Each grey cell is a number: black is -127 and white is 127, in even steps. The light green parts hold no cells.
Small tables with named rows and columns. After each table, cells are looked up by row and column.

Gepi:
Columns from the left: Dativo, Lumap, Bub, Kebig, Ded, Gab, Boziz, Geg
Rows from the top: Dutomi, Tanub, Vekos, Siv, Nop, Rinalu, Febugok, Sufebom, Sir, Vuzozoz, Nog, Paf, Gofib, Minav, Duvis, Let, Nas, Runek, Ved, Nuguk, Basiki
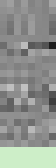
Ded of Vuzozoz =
-2
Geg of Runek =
33
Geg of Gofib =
47
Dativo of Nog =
21
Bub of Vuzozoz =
1
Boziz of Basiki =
-1
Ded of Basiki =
8
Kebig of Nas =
19
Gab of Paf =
5

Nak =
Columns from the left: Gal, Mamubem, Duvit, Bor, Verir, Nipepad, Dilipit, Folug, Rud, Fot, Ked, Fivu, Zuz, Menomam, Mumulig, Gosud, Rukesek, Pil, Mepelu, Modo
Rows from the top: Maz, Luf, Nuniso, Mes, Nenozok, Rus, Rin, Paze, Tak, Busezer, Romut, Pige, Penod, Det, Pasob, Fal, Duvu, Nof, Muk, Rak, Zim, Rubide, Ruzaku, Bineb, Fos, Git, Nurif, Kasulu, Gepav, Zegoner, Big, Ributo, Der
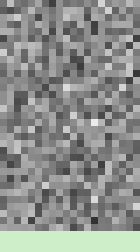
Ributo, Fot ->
9
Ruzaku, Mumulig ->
1
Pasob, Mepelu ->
-3
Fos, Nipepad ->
37
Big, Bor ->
36
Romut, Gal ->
-25
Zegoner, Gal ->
-23
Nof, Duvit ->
-28
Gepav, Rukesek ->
11
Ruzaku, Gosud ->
-4
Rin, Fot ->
29
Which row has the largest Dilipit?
Nurif

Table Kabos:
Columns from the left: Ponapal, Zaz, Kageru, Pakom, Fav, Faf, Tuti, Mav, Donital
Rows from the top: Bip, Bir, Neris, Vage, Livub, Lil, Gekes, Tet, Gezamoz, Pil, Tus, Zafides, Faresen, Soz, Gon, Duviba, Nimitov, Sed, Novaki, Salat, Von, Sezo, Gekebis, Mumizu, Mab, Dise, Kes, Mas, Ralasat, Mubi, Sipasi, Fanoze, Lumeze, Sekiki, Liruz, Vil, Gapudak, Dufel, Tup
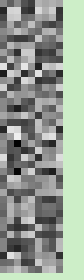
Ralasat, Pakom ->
23
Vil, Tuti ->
-20
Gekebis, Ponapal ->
92
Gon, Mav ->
51
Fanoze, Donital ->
-17
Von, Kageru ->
-125
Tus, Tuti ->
-31
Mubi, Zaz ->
52
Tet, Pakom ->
75
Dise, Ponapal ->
-42
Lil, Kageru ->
-68
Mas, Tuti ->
38
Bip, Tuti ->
39
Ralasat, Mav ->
-69
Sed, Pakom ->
-63
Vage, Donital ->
-35
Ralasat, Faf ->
-33
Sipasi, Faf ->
-31
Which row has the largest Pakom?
Pil

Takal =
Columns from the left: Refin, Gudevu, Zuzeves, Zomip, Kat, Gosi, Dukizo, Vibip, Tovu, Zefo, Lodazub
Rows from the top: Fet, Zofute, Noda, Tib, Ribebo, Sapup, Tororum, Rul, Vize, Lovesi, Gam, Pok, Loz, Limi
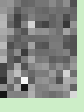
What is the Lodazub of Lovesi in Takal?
24
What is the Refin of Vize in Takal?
54
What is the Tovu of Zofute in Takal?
-18
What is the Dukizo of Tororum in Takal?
-43
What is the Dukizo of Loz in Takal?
3
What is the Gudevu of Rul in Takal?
-27
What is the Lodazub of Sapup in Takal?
-45
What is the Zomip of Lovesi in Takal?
-45
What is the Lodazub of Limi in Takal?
88
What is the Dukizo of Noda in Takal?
-15
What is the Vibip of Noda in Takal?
-28
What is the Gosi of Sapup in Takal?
-19
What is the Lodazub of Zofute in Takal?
-26
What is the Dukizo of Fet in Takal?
-10
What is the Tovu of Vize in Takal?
-23
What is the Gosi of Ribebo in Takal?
15

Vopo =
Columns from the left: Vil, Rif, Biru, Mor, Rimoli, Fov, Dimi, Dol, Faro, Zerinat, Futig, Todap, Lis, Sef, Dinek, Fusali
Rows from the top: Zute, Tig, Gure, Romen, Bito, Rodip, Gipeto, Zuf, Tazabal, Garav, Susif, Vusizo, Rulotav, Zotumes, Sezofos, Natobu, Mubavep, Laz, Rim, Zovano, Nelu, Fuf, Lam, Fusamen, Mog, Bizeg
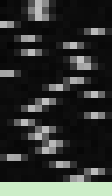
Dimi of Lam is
-114
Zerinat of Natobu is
-115
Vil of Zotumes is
-115
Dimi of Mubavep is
-116
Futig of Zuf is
-117
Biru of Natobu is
-108
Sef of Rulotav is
-119
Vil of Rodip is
-113
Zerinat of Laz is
-118

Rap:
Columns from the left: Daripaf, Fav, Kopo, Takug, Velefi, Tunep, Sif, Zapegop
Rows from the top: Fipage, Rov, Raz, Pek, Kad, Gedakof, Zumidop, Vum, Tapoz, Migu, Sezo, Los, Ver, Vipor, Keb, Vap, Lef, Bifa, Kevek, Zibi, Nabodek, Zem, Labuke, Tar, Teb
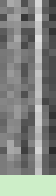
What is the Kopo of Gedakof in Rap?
41
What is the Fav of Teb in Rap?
5
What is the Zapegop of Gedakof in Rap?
-52
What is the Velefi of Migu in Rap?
-10
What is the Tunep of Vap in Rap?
84
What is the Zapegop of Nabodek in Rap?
-46
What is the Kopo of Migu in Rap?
-1
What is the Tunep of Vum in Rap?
63

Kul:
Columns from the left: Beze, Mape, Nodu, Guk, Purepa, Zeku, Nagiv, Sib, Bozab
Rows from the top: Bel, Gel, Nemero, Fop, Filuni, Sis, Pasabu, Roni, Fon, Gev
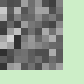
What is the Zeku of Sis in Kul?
-22
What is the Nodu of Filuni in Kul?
63
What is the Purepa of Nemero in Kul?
-23
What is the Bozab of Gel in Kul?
-11
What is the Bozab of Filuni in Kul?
37
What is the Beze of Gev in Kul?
-74
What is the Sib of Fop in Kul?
-57
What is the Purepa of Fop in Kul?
-8
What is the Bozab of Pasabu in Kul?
-25
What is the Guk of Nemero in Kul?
-28
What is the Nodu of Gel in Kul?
49
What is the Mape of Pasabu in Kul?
33
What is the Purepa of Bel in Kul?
-16
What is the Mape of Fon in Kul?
-53
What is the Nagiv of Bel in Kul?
-48
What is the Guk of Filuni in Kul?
-49
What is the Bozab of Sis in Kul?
-30
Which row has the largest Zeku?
Gel

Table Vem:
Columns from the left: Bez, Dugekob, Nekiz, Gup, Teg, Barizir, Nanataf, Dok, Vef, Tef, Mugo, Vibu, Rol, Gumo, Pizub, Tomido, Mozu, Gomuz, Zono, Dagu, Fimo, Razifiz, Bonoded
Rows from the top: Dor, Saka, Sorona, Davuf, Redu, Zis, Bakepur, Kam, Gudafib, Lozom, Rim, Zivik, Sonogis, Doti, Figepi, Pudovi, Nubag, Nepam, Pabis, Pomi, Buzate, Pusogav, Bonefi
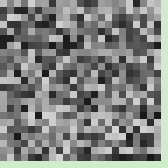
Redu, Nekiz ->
-62
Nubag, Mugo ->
-29
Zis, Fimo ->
-61
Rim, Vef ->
-36
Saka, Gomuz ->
-13
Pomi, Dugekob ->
-12

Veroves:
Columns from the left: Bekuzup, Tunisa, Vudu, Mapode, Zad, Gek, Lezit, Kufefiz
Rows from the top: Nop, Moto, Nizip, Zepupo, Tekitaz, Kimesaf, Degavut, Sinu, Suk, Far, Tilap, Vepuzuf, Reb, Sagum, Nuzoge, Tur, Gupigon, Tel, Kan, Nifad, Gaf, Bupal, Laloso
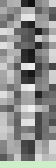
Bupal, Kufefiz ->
87
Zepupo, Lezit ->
38
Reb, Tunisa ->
-12
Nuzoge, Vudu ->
-11
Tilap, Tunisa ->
75
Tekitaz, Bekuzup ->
92
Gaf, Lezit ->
22
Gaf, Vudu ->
34

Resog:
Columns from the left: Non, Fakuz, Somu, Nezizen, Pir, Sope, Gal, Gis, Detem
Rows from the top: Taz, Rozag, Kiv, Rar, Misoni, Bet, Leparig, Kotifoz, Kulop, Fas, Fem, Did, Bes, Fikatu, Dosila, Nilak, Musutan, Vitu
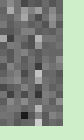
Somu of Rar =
-20
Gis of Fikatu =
-9
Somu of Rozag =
-13
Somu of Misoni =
-25
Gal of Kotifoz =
-22
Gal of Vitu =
-35
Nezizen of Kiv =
39
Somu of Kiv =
-3
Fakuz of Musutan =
-14
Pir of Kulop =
-13
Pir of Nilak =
-18
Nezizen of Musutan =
-100
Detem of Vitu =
-28

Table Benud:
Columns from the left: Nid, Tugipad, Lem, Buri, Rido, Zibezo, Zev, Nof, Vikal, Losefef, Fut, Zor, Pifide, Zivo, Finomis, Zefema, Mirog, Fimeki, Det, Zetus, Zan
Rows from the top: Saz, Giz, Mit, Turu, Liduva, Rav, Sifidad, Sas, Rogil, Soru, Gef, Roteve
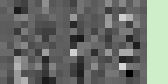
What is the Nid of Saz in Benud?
-21
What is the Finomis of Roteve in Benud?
-35
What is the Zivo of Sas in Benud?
-80
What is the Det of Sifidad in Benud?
-17
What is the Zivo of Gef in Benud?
-45
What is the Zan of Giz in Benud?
-38
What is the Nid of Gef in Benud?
-19
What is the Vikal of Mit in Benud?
-29
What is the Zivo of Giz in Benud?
-33
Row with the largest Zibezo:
Soru

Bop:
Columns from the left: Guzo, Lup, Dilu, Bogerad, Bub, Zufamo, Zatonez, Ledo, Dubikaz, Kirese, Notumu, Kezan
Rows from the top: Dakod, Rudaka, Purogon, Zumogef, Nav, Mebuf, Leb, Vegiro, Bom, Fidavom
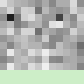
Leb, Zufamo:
51
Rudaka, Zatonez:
56
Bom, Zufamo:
31
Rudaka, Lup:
83
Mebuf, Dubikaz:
10
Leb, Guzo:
42
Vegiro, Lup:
105
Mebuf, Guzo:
21
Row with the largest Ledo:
Zumogef

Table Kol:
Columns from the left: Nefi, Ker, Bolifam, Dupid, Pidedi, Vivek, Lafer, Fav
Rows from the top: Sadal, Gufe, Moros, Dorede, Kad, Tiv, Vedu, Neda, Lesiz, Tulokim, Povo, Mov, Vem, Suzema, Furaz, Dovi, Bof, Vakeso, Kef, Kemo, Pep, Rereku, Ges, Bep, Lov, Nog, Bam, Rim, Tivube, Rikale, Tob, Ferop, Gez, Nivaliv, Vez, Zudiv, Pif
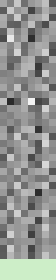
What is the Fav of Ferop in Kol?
2
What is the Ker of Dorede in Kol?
-29
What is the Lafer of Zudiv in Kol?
31
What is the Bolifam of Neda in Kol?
83
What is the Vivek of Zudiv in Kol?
2
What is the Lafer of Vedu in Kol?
40
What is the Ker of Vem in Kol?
5
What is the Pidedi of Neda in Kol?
26
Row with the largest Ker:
Tiv

